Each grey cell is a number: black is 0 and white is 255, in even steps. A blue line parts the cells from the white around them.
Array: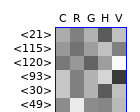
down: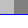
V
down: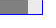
R
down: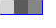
H
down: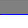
R
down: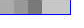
C
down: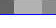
G
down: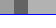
G

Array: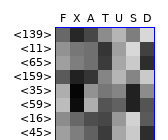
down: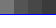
T
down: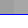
U
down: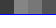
T

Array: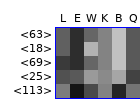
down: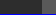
E
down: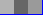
W

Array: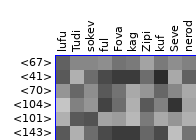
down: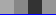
Seve
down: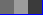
Fova
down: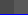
ful
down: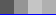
lufu
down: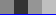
Seve
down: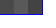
ful
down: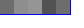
sokev

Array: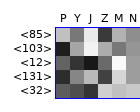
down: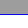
N
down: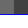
Z
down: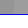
N

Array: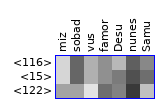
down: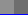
famor
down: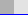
vus

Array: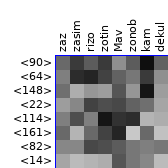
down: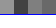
rizo
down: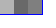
kam
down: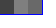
rizo
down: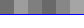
zaz
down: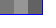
zonob

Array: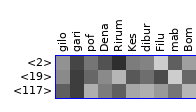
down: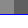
gilo
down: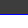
gari
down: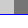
mab
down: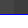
gari
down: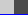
Filu

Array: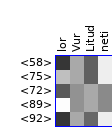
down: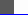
lor
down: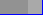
Vur

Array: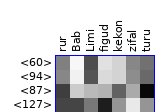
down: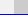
Bab
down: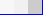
Bab

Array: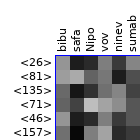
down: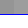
bibu
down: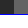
Nipo
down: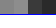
ninev

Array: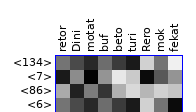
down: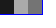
retor
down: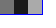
retor
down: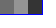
buf

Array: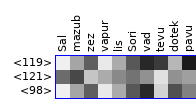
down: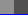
dotek
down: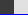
tevu
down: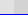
tevu

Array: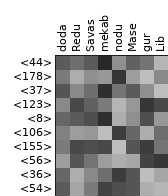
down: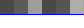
Redu
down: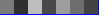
mekab
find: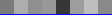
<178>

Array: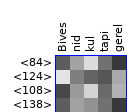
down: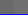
tapi
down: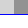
kul
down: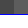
Bives
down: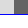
kul
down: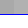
gerel
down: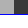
gerel
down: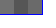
tapi

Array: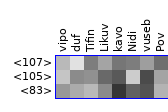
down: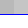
vipo
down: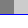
Nidi
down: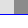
duf
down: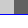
Nidi

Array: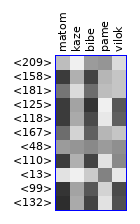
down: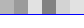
pame
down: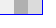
kaze
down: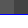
bibe
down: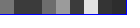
matom
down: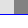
pame
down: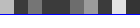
matom

